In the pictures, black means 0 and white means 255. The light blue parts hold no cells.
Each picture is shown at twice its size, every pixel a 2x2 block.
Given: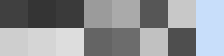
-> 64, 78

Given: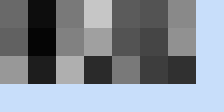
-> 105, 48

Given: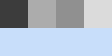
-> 60, 219

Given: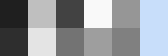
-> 31, 128

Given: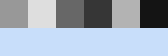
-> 152, 20

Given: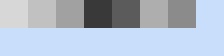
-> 215, 139

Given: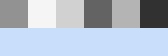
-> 146, 49
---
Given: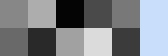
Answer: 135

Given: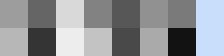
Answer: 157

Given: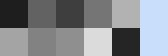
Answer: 30

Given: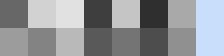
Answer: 103

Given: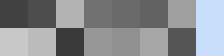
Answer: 65

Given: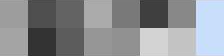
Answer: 157
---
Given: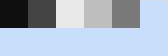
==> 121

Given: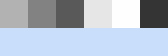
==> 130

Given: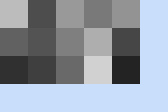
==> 63

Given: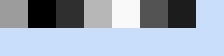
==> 47

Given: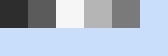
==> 122

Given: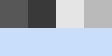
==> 186

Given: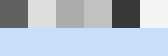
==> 172

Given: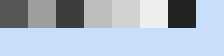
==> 86

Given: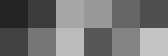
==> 66
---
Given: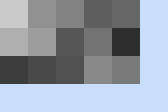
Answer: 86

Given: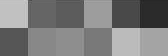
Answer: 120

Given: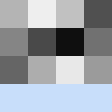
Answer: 73

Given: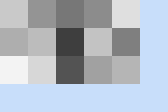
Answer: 62

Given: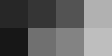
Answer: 112

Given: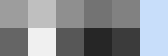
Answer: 87

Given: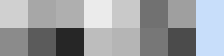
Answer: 181

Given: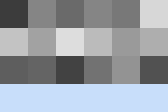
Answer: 187

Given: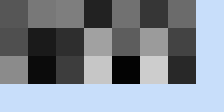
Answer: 93
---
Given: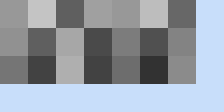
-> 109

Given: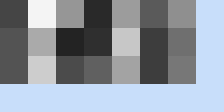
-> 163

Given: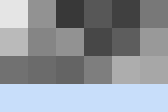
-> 126

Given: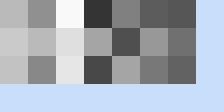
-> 165

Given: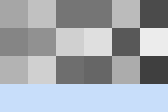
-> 102

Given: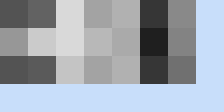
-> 177

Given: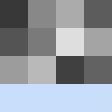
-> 185
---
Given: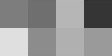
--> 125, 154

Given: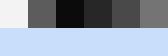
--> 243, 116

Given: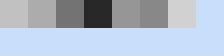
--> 193, 209

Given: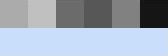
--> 171, 21

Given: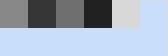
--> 136, 216

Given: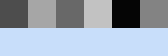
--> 77, 131

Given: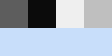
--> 93, 191

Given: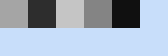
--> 165, 16

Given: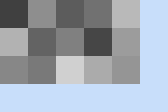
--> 64, 149

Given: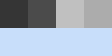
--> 53, 172
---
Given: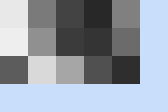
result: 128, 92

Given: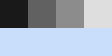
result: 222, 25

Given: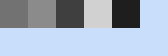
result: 30, 114

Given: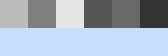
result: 51, 187

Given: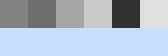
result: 223, 130

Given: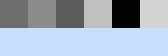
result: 213, 110

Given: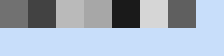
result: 95, 113

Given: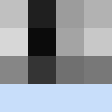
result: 178, 134

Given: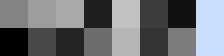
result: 17, 1
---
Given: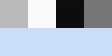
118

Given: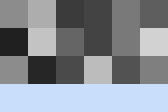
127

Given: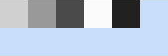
33

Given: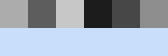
142

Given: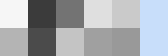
153

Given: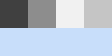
197

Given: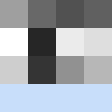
183

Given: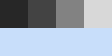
216

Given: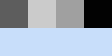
2
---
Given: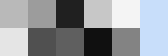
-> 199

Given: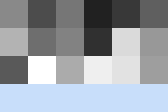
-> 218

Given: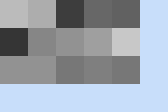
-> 159

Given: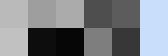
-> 78

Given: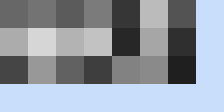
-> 166

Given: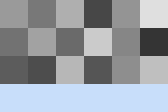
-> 134

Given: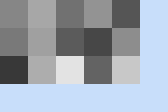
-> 71

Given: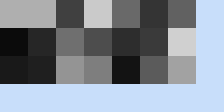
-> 58
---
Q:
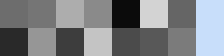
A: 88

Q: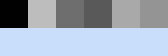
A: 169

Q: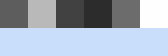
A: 108

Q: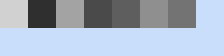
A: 143

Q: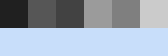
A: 127

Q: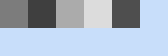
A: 220

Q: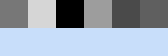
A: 74

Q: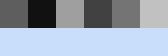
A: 116

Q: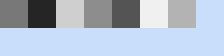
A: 240

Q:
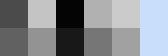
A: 118
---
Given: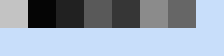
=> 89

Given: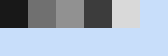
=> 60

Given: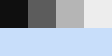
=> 237

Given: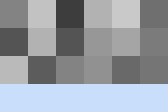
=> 178

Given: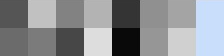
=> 179

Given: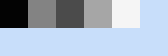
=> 166

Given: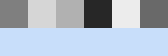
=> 39
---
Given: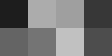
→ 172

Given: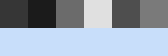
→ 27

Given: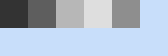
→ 94

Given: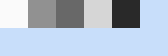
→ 145

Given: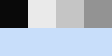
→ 234

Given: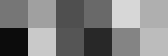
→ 160

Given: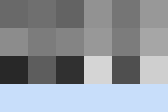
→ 111

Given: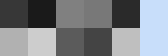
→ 26

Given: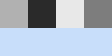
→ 42

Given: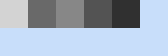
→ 105
